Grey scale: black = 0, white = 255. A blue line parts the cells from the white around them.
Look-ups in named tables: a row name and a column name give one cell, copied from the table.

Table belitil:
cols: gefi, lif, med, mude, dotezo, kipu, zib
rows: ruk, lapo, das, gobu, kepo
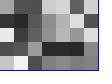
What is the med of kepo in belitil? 78
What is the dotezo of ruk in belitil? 213
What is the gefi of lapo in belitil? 52
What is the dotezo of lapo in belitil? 179
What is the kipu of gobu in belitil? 40
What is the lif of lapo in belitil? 40
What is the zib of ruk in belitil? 208
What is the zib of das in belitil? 220
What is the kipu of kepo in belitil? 125
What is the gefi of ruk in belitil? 165
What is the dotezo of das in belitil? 182
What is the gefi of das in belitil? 234
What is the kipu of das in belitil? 151
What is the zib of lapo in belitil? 81
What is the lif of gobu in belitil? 85
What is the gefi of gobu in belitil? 77
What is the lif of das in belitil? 61

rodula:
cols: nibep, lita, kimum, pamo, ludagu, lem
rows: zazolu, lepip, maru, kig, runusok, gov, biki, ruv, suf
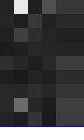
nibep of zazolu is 35
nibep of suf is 35
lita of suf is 29
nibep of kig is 28
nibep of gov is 30
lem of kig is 36
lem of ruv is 63
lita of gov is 26
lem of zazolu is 56
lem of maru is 33
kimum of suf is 52
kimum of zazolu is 31
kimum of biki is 45
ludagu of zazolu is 56
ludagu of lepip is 41
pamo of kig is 37
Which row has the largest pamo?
zazolu

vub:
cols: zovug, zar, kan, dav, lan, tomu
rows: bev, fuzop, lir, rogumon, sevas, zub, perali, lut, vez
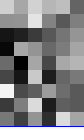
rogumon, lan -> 124
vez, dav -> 46
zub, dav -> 29
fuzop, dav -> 131
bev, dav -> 182
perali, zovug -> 244
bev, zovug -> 207
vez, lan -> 219
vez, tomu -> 165
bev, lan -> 190
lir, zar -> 32
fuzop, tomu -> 127
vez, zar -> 64
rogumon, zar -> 167
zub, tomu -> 121
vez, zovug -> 120
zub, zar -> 22
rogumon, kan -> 148

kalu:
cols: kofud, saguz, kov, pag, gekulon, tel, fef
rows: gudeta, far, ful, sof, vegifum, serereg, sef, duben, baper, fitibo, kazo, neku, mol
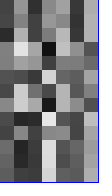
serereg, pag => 211
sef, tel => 87
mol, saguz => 63
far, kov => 65
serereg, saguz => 77
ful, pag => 124
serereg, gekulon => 101
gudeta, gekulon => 161
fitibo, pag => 136
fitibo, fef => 165
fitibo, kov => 65
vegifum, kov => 150
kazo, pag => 221
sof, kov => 166
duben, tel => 140
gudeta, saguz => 149

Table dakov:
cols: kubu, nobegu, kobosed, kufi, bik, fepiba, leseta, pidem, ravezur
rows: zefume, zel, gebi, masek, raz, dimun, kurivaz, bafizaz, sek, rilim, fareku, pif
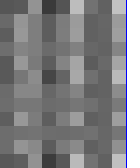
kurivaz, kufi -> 103
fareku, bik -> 123
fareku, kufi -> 92
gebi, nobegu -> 152
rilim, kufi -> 109
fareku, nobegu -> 148
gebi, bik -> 125
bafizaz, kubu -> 109
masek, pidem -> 99
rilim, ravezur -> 118
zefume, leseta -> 114
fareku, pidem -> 104
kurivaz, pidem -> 99
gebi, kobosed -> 126
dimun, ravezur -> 186

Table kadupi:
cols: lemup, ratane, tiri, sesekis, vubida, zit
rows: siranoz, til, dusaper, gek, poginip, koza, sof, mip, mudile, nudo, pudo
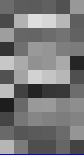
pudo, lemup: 182
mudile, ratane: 119
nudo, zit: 149
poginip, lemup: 199
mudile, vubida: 125
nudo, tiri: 90
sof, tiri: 36
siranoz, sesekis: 96
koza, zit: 79
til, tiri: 222
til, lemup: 74
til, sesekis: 214
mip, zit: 142
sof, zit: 109
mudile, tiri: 134
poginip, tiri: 145
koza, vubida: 183
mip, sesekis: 154
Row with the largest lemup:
poginip

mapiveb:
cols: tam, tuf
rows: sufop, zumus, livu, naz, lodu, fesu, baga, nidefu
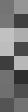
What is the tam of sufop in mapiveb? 116
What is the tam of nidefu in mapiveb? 84
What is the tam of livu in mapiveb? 193
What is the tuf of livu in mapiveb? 174
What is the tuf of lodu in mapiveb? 184
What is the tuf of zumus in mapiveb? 63
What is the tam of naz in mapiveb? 189
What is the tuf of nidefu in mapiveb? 114
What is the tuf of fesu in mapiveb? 46

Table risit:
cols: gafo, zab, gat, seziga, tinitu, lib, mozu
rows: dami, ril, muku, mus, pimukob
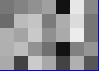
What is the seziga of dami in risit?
160
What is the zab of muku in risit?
164
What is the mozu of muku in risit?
118
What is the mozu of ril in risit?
118
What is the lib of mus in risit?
129
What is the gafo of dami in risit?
119
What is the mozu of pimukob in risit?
86
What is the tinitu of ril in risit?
173
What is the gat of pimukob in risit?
203
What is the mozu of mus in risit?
149
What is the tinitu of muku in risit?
170
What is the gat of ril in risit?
196
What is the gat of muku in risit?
201
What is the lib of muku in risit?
236
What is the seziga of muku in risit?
144
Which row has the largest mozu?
mus

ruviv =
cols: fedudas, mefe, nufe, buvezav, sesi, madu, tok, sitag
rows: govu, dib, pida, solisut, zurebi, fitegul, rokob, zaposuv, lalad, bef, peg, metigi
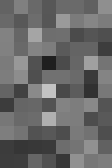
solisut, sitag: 61
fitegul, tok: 58
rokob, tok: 49
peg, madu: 116
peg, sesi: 109
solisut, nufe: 132
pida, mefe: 102
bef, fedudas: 126
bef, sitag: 78
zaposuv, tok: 137
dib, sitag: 124
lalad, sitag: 89
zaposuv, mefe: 101
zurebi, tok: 160
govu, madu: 106
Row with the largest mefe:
zurebi

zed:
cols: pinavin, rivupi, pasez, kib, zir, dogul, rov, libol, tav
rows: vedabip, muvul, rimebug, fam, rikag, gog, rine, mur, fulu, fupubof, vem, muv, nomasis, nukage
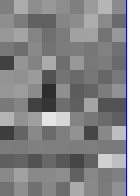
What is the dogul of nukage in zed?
170
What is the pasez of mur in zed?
65
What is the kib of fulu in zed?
228
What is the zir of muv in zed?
87
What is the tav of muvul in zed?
106
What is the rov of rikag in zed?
120
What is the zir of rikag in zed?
110
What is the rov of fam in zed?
119
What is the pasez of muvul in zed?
97
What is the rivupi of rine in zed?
156
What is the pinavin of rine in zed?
151
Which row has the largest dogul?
nukage

